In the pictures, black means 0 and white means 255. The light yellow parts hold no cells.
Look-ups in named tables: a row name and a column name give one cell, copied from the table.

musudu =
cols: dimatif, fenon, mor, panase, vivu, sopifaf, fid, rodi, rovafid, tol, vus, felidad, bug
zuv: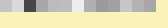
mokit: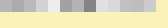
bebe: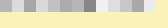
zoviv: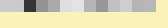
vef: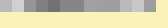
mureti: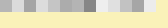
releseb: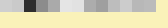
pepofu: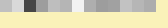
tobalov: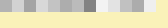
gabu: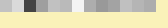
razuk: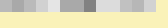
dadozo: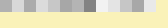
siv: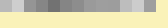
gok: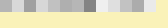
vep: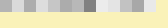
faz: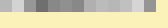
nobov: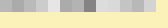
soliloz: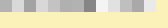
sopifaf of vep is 172
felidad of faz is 213
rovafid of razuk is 220
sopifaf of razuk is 169
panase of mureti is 220
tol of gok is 223
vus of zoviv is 206
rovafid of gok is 239
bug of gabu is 173
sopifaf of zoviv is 222
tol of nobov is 217
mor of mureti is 165
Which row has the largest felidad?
faz

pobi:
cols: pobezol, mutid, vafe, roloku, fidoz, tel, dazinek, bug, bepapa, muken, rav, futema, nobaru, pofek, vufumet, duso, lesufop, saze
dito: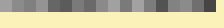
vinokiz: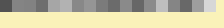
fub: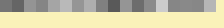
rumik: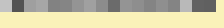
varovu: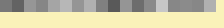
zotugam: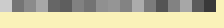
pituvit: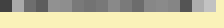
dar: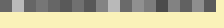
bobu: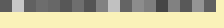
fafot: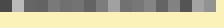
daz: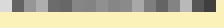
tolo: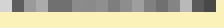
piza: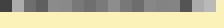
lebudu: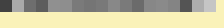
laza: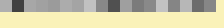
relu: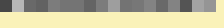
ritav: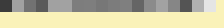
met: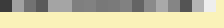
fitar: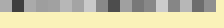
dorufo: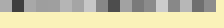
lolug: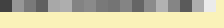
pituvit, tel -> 142
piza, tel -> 137
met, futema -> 100
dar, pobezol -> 102
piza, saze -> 185
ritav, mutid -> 161

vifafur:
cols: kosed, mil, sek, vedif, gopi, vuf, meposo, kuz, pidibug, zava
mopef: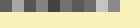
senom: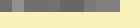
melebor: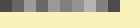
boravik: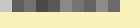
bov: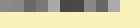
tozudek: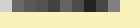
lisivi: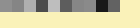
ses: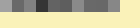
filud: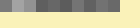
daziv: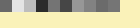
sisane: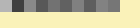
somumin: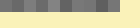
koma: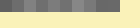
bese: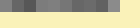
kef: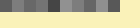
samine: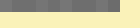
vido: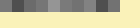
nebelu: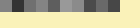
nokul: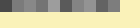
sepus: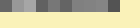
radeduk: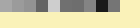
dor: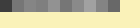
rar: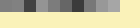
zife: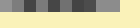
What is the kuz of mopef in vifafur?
108
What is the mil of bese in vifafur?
102
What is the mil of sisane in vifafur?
64
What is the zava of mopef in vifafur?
138
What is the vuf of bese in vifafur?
118
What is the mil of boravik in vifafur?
95
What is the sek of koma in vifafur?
129
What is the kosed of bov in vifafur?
138
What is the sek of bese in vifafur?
87
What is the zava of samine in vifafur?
108
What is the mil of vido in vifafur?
79
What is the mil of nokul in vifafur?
123
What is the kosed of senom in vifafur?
111
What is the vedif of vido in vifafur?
118
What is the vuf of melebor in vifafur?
127

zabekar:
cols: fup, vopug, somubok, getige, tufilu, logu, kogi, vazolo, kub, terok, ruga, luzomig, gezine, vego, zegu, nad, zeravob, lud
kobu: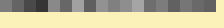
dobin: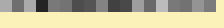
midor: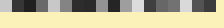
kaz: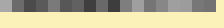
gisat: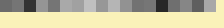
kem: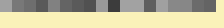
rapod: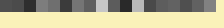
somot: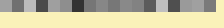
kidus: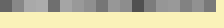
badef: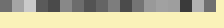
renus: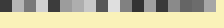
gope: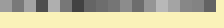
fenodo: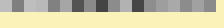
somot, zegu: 79
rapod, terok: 92
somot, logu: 142
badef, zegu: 158
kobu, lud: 97
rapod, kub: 198
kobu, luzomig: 165
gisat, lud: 168
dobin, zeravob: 148
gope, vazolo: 101
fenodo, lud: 138

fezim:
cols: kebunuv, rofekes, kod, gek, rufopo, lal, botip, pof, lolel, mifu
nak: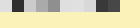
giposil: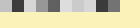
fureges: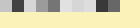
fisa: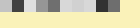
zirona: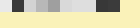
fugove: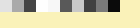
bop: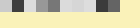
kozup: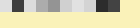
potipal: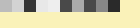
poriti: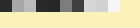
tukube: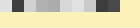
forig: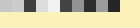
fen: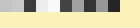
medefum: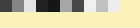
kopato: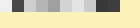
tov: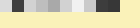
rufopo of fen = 248
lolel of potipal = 135
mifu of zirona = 59
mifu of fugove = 11
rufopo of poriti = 39
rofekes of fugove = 170
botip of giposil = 203
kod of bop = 220
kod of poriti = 187
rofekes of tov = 63
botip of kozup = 225
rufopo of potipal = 238
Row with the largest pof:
medefum

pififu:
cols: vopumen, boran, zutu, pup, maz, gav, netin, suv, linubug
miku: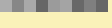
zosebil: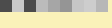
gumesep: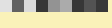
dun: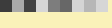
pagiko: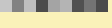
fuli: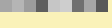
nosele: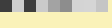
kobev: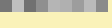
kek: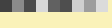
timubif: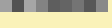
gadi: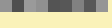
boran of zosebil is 201
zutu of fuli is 156
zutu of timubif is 166
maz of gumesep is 147
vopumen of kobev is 118
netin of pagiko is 80
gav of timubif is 100
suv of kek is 157
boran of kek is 139
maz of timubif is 94
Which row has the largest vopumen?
gumesep

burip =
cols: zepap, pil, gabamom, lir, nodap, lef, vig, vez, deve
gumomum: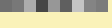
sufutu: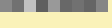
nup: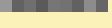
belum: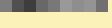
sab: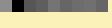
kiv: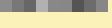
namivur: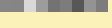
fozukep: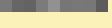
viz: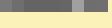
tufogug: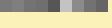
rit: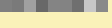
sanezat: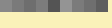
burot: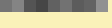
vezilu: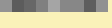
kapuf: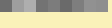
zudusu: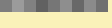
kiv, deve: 134
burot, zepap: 116
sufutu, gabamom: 193
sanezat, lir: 124
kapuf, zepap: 109
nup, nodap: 118
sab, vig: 109
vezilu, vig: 135
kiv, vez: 108
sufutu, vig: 113
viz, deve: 111
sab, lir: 94
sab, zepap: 141
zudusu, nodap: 118
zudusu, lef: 142
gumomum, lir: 70
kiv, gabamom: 103
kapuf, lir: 115

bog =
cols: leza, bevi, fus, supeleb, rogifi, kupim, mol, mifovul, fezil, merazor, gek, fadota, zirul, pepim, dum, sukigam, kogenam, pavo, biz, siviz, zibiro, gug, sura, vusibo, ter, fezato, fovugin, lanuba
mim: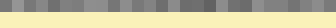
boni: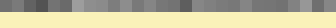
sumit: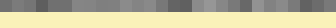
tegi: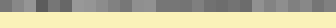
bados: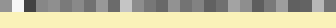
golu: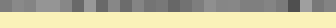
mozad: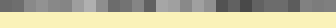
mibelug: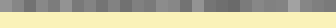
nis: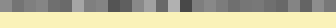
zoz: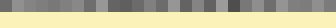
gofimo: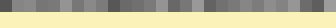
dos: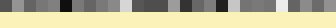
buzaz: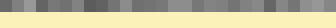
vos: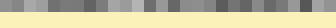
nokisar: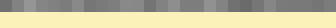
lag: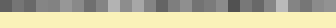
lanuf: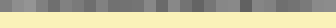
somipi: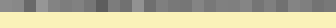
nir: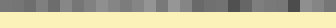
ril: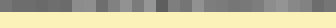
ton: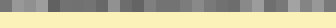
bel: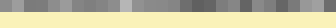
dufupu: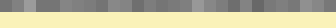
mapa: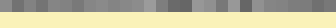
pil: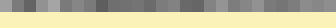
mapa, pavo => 144
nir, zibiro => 102
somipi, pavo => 120
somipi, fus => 105
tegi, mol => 152
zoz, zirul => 128
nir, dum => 150
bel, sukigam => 110
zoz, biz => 155
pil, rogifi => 165
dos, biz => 32
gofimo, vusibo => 131
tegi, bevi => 136
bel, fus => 123
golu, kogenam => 126
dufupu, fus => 155
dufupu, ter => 120
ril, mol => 140
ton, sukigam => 124

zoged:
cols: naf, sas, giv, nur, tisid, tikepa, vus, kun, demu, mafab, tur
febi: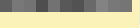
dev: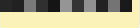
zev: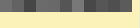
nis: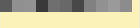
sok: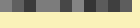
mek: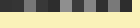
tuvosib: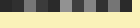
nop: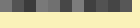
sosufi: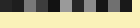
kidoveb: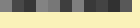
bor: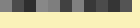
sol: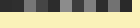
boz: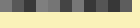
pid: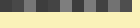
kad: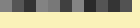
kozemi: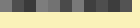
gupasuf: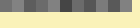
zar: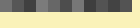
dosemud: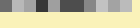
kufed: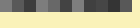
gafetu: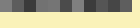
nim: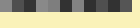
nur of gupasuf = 107
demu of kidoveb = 67
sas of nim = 79
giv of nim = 52
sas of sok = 96
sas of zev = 99
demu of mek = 48
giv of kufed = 61
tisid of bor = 126
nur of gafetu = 114
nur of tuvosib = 59
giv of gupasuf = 93
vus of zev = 120
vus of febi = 82
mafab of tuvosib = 117

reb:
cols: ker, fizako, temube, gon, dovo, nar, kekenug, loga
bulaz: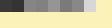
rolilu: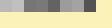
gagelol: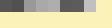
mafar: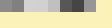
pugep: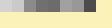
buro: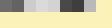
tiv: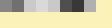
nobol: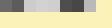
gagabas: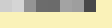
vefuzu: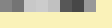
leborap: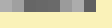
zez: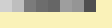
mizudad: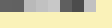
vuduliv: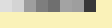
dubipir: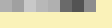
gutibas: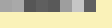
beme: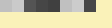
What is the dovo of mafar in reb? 192
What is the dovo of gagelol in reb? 174
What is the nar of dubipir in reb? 106
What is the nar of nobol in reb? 78
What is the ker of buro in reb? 109
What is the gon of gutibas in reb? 95

